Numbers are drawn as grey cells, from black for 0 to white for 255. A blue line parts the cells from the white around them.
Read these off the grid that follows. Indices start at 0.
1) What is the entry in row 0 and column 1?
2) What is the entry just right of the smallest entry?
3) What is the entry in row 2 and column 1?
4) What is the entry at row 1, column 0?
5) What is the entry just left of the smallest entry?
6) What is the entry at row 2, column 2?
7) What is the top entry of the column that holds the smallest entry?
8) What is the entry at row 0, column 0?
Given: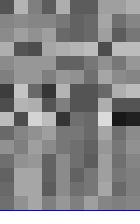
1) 180
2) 32
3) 159
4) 133
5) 219
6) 145
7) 159
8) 84

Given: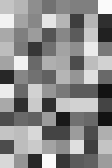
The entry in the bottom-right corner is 156
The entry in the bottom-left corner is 216
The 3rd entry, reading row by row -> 142
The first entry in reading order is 196
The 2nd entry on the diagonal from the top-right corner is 181
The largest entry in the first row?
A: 250
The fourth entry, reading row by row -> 113
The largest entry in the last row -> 250
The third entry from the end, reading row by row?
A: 91
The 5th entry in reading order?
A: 135
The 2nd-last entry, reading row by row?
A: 97
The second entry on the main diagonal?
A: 163
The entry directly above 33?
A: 47
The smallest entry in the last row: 39
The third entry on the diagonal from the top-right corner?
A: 91

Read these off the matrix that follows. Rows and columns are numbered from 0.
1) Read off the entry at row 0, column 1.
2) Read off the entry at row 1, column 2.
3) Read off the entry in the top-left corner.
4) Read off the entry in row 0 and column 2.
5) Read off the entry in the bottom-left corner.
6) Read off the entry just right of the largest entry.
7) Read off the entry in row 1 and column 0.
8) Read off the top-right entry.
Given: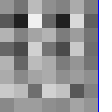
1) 116
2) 240
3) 149
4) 187
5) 137
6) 102
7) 87
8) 124

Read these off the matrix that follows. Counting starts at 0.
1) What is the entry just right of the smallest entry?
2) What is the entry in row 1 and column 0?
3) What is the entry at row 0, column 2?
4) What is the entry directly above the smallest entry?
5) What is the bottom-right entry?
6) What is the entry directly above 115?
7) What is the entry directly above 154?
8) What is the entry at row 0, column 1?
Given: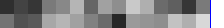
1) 154
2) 115
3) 54
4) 142
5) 216
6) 47
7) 201
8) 67

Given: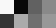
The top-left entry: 248
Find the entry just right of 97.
137
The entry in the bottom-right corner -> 152

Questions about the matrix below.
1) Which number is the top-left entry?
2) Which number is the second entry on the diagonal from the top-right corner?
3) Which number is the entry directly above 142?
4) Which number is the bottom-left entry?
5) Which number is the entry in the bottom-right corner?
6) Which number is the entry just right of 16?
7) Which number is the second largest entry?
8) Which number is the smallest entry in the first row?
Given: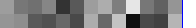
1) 157
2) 65
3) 119
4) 149
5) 181
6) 73
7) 195
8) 51

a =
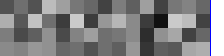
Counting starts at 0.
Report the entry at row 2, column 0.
125
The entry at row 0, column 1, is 111
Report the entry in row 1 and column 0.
174
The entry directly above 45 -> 60
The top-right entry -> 103
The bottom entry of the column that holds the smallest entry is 95
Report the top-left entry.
82
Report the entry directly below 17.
145
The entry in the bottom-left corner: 138
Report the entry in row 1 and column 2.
194
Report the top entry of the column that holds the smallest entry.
66
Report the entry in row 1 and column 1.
88
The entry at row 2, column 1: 74

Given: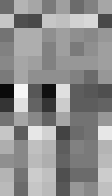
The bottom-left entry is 186
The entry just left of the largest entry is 10
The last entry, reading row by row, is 192
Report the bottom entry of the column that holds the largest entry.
107
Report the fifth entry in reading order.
159
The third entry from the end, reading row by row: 151
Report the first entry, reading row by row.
107
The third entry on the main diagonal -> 174
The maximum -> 246
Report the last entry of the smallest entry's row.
79
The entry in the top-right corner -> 166
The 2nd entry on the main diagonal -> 79
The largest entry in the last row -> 198
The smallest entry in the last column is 73
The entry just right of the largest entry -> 87
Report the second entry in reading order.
180
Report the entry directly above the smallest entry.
122
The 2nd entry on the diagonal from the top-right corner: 216

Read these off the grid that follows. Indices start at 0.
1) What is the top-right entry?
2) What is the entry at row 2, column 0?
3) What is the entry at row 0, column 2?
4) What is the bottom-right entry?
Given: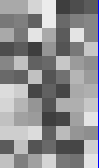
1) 91
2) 169
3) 213
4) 228

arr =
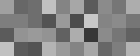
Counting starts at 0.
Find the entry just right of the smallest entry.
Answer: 139
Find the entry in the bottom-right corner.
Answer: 180
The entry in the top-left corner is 160
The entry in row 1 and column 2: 110
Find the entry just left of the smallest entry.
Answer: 173
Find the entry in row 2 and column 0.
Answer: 91
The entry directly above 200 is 91
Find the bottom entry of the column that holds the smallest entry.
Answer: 167
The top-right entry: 173
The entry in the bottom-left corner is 193
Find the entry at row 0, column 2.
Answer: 110
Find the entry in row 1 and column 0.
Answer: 126
